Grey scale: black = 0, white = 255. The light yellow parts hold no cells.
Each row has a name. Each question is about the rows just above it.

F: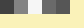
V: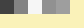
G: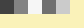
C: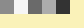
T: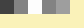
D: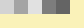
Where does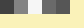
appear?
F
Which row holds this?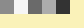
C
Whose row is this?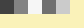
G

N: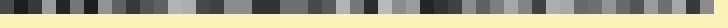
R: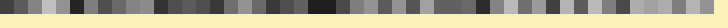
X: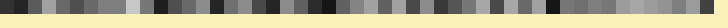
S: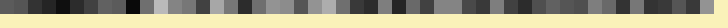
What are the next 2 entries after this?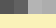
[73 65]
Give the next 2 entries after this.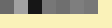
[155 167]

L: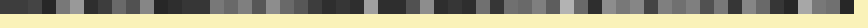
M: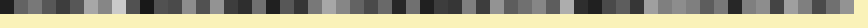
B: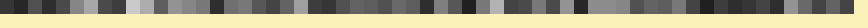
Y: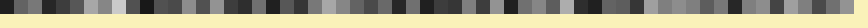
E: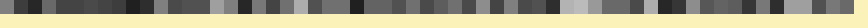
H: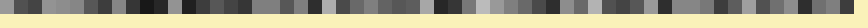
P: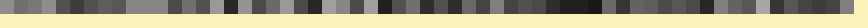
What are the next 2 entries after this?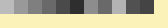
[ 87 153]
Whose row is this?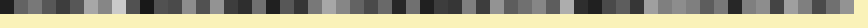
M
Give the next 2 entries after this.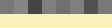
[ 54 134]
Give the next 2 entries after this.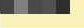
[179 187]
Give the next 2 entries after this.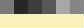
[202  81]
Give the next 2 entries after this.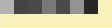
[141 141]

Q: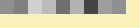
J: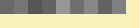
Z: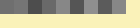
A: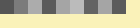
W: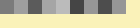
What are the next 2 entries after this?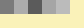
[ 99 165]
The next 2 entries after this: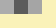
[187  99]
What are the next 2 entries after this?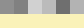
[ 69 158]
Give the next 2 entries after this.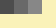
[ 85 143]

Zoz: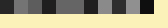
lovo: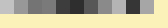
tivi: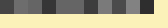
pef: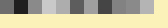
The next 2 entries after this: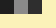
[144  15]
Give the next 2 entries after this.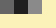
[ 46 144]
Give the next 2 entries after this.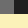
[138 201]
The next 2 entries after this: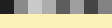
[138 180]
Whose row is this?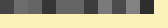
tivi
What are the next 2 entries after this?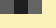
[101  31]

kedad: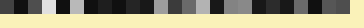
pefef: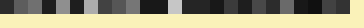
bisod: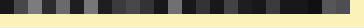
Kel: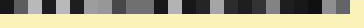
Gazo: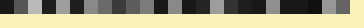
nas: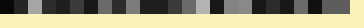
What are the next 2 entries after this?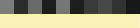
[112  24]
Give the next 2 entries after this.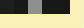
[ 16 151]
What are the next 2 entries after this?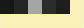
[ 51 131]
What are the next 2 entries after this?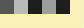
[137 106]
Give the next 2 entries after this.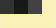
[30 24]

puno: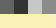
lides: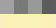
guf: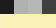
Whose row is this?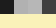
guf
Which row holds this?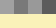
lides
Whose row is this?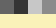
puno

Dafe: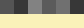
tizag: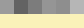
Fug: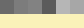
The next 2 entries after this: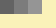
[142 182]
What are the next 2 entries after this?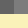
[149 142]
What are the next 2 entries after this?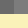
[130  91]
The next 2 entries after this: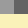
[124 149]

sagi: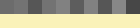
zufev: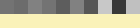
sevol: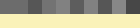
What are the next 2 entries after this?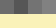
[ 93 129]
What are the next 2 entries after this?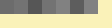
[ 86 135]
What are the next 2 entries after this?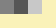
[ 56 192]
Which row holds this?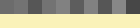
sagi
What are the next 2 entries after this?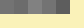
[129  86]
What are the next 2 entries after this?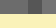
[129  93]

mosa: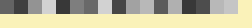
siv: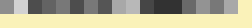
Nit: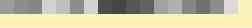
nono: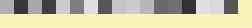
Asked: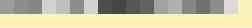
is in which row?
Nit
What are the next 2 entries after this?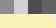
[120  77]
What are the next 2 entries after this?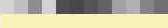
[141 217]
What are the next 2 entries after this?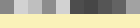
[176 134]

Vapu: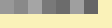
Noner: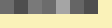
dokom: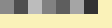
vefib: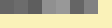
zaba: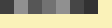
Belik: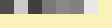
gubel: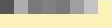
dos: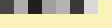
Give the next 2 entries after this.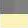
[121 159]
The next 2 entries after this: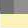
[70 50]
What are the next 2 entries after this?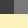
[137 129]
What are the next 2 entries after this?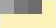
[159 101]
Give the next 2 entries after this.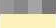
[108 159]

